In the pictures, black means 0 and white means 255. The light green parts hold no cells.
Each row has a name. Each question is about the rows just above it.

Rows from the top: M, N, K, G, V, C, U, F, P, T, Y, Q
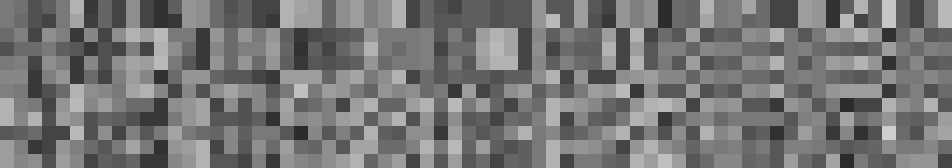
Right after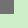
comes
81
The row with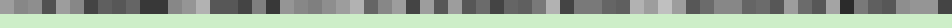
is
Q
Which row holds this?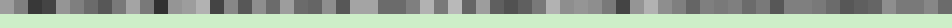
Y
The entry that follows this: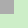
107
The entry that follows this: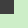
101
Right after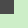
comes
81

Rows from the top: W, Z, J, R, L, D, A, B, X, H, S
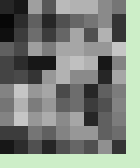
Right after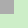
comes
138
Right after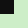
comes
60
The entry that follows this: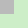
178
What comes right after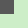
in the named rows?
186
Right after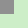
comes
52

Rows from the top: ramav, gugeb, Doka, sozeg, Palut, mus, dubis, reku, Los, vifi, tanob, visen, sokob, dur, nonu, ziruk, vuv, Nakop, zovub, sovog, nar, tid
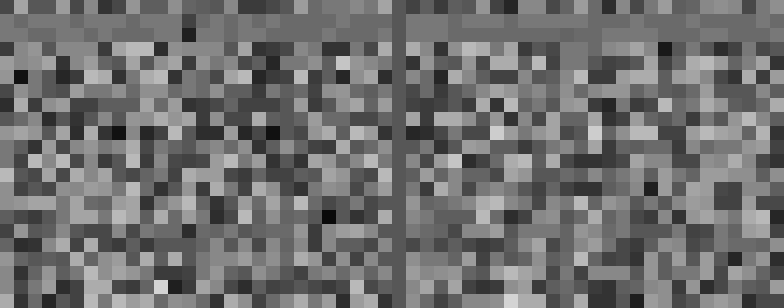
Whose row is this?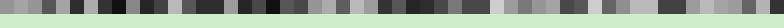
vifi
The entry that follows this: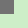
72
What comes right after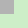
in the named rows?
51
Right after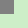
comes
164
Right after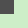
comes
156

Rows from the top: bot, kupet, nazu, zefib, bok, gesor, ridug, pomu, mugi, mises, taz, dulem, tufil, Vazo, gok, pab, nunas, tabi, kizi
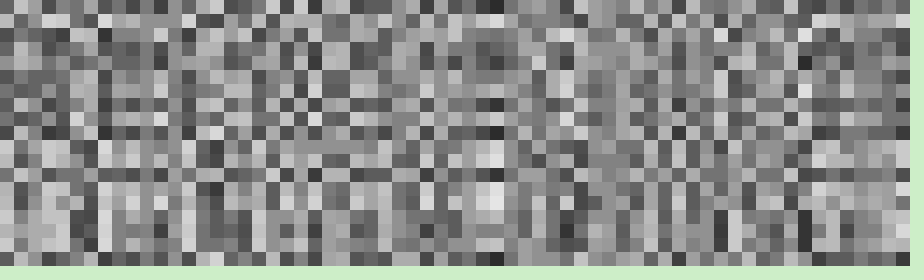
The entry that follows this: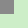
52
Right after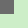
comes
180
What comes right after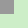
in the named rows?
100

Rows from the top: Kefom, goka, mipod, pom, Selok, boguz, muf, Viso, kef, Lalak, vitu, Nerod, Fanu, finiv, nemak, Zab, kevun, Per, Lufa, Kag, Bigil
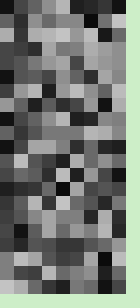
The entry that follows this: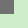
195
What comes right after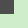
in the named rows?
54
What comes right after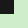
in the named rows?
105
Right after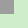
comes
143

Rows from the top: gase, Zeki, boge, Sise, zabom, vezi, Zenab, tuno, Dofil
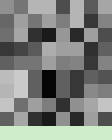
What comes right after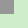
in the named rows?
40
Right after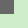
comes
159
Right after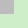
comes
202

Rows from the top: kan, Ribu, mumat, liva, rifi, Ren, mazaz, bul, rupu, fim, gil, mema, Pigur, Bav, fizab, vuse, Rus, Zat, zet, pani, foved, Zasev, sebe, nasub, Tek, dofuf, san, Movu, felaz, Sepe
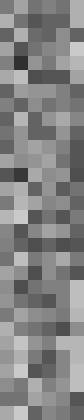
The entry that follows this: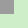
148
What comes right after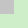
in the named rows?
148
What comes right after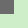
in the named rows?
99
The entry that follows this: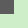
115

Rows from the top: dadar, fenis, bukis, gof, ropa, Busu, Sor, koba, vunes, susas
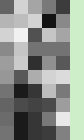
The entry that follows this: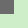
26
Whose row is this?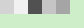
bukis
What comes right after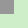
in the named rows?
88
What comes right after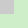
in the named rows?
47
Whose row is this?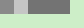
gof
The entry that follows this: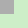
211

